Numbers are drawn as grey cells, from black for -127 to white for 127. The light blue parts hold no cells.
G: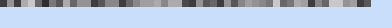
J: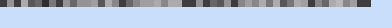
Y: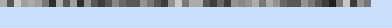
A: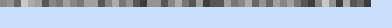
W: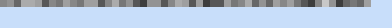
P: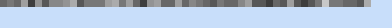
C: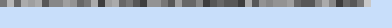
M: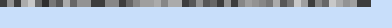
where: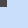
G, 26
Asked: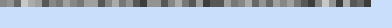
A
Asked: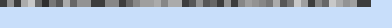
M
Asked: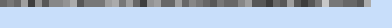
P
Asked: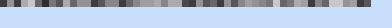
G
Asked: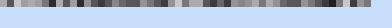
Y

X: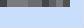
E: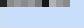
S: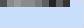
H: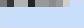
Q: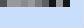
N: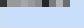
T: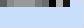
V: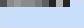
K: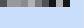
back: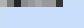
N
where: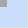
N, 3

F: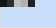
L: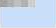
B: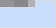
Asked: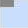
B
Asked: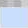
L
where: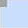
L, 0
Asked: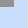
B

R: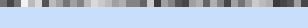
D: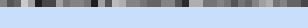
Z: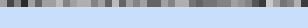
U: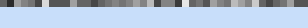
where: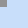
Z, 34
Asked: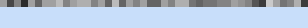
Z
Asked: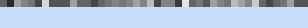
U
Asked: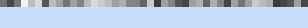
R

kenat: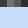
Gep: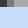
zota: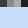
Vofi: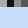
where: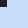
zota, 3
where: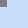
Gep, 1
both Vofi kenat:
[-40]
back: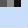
Vofi
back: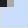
zota

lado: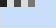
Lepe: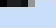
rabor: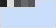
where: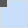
rabor, 4
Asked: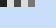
lado
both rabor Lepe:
[-95]
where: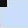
Lepe, 3

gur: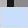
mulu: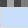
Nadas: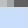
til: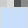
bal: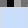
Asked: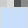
til
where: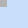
gur, 0

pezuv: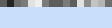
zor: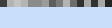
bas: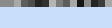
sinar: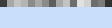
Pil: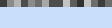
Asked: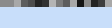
bas
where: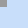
zor, 6

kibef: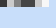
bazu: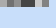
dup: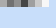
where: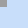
dup, 4
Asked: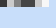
kibef
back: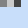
bazu

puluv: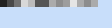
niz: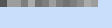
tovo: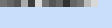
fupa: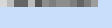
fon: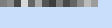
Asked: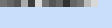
tovo
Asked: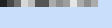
puluv
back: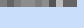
fupa

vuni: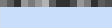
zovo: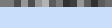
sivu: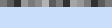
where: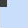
zovo, 10
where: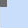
zovo, 15
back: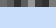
zovo

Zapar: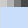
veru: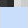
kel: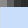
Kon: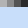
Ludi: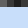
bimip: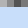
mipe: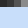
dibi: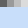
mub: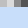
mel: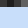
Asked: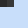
mipe
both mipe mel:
[-71]
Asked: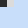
veru
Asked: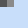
mipe
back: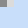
mub

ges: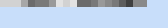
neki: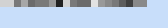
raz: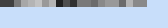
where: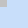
raz, 5
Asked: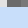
ges
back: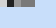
neki

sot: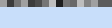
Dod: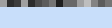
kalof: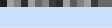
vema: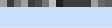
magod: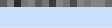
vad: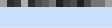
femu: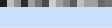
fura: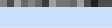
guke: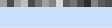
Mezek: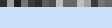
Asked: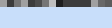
vema
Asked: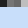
sot
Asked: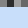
kalof
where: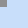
femu, 2
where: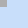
vad, 3
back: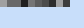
Dod

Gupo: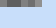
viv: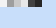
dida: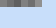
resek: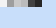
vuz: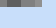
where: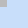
resek, 3
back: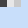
viv
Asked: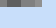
vuz
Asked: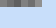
dida
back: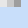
viv

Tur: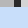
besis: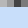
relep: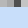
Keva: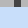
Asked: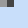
besis
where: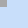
relep, 1

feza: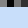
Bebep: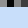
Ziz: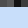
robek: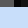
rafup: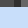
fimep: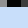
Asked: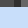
rafup
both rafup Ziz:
[-50]
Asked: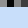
Bebep
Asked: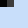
fimep

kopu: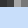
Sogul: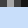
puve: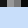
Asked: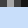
Sogul
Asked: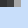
kopu
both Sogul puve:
[-105]
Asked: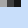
Sogul
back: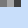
kopu

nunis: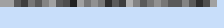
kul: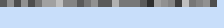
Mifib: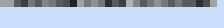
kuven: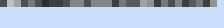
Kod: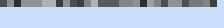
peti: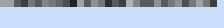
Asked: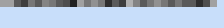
Mifib
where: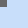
peti, 8
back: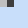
kul
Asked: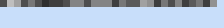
kuven
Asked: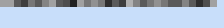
nunis

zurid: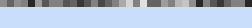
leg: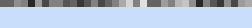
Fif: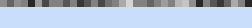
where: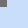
Fif, 15
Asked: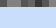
zurid
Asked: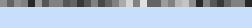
zurid
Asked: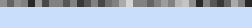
Fif

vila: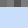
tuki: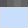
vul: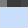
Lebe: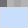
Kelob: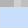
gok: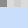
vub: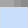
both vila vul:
[-3]
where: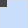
vul, 3
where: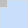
Kelob, 3

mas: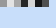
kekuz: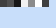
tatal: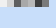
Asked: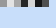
mas
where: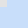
mas, 1
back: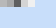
tatal
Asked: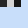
mas
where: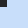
mas, 3

